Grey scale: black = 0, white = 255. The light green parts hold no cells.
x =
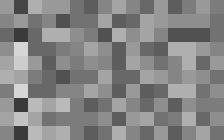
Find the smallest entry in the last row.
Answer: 58
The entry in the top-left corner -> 153
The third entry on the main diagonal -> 104
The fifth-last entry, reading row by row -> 153
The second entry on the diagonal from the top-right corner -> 142
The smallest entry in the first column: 104
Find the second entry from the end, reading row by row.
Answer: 164
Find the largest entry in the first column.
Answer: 175
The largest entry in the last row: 186
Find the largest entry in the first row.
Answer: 175
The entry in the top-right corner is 124
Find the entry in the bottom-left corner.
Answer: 133
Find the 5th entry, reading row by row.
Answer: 153
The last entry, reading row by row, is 114
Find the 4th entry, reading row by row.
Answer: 153
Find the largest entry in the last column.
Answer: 153
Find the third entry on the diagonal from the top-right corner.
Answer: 81

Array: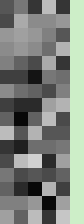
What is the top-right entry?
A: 53
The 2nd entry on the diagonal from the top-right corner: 139
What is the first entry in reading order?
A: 86
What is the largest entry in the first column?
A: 188
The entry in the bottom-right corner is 198
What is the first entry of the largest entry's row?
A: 74
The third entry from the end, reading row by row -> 188
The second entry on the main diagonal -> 170
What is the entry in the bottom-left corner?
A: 160
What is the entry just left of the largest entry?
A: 188
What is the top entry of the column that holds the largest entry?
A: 53
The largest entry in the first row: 188
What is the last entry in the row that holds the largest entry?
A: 160

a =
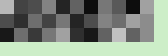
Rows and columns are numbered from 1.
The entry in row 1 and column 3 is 77
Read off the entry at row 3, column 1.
24
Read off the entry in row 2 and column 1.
77
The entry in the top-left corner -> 184
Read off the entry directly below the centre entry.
47
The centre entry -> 36
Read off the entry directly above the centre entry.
98
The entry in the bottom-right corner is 140
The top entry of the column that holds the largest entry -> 89
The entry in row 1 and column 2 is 67

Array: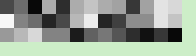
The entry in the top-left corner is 73
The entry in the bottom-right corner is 8
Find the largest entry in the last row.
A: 216
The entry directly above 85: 64
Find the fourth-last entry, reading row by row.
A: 45
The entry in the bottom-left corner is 153
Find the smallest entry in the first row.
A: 8
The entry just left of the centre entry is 184
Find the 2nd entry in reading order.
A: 108
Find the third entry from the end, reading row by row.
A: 17
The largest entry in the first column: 247

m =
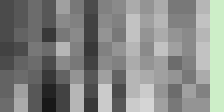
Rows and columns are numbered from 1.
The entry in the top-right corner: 182
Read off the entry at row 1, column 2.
87
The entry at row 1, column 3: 108
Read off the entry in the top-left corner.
75
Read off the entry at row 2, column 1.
75
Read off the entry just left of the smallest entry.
87
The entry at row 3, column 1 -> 75
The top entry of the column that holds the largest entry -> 148
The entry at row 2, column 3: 108
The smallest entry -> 24
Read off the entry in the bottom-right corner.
148
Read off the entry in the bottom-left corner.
108
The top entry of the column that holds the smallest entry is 87
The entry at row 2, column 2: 87
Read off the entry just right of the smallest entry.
66
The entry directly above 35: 56
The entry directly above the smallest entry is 35
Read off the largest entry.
213

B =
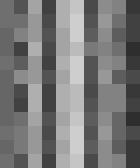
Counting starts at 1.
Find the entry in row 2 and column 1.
111
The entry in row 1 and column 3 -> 164
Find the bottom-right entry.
56
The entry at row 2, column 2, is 111
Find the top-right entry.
56
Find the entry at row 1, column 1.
111
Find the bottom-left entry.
111
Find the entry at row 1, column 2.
83
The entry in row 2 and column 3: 152
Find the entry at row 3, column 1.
102

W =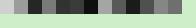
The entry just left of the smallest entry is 59
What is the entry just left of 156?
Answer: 208
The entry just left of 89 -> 165
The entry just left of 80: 27

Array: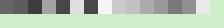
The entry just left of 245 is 71
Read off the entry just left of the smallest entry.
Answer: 93

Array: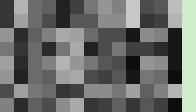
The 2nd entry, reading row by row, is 179
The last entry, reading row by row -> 14
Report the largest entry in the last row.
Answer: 169
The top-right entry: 188
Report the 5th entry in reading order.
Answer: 34
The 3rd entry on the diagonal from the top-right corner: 140
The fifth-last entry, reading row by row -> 96
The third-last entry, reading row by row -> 87
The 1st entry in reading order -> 54
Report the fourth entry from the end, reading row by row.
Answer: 54
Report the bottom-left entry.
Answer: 129
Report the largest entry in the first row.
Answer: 200
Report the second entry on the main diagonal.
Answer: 160

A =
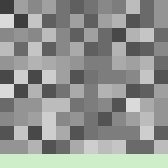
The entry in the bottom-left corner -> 148
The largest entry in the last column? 188
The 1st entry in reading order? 61
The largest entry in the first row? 188
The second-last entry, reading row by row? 106
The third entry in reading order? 136
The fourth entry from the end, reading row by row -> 197
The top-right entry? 148
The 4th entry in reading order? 160
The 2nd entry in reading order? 160
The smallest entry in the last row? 83
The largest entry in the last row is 206
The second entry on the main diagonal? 61

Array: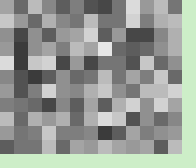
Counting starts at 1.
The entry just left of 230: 164
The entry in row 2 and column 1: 199
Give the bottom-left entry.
93
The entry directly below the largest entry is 117
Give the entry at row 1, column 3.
187
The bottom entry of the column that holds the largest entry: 187
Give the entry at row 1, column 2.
105
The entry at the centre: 117
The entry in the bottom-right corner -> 187
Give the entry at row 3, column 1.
144
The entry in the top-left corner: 164
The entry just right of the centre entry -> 187
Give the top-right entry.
117
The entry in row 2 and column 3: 105
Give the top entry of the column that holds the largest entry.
71
